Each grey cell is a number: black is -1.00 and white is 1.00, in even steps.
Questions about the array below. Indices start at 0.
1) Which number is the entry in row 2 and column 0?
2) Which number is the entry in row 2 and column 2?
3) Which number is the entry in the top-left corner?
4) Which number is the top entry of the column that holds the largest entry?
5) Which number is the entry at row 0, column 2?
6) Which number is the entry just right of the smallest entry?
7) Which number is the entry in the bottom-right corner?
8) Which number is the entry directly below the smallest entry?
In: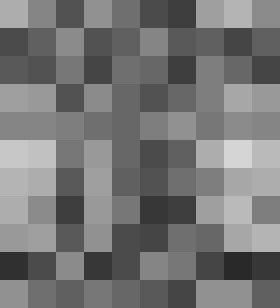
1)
-0.30
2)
-0.07
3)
0.36
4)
0.41
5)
-0.36
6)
-0.57
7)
-0.25
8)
0.14

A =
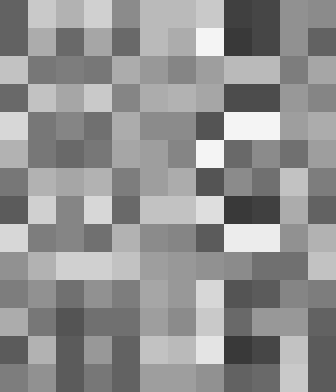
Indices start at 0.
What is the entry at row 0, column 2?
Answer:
0.40
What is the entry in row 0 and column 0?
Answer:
-0.23
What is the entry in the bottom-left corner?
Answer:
-0.02
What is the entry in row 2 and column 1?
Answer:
-0.07
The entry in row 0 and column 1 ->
0.58
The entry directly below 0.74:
-0.29
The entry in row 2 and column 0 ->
0.52
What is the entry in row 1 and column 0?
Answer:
-0.23
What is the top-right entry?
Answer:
0.09
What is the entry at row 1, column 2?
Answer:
-0.18
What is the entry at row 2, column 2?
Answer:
-0.02
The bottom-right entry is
-0.29
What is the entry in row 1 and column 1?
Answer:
0.35

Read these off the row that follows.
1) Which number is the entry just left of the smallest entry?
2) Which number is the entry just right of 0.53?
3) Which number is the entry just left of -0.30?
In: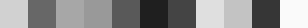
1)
-0.30
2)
-0.58
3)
0.20

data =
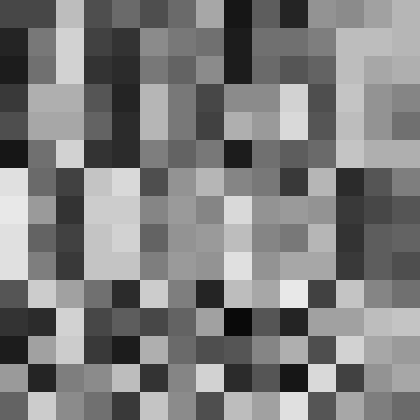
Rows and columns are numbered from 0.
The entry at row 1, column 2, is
0.65
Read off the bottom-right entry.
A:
-0.17
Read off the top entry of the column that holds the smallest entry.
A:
-0.83
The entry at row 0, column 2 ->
0.48
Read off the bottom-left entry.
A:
-0.22
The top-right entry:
0.43
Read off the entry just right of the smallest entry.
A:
-0.33
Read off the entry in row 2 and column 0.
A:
-0.78
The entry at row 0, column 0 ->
-0.44
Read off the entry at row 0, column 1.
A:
-0.44
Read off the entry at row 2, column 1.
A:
-0.12
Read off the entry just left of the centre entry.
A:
0.21
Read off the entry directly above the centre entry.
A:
0.43
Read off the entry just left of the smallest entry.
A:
0.26
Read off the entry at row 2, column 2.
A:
0.65
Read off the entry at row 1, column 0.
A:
-0.72

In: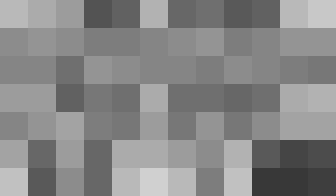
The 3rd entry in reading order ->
0.22
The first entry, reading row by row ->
0.45
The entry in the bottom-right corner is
-0.51
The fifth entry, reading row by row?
-0.24
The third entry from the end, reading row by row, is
-0.56
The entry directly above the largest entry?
0.34
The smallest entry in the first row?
-0.35
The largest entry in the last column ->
0.57
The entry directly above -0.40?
0.28
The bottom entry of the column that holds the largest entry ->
0.63
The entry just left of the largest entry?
0.45
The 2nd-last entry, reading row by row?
-0.56
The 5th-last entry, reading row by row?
-0.02
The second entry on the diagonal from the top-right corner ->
0.16
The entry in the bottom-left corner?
0.51

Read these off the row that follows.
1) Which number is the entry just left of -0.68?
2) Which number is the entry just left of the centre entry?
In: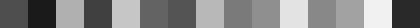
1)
0.89
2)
-0.34

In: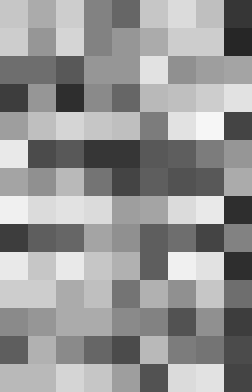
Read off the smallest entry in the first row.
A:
-0.58
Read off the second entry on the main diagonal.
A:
0.18
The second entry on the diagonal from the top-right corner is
0.61
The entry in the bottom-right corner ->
-0.47
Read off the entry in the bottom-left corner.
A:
0.45
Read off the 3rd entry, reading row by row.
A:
0.61
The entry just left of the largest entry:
0.77
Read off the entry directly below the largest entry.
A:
-0.03
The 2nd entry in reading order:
0.34
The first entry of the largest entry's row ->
0.24
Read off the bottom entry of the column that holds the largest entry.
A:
0.77
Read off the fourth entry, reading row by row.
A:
0.02
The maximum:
0.93
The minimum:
-0.70
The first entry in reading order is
0.55
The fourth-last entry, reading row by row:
-0.36
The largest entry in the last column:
0.77
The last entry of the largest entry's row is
-0.47
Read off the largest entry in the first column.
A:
0.88
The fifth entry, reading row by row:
-0.20
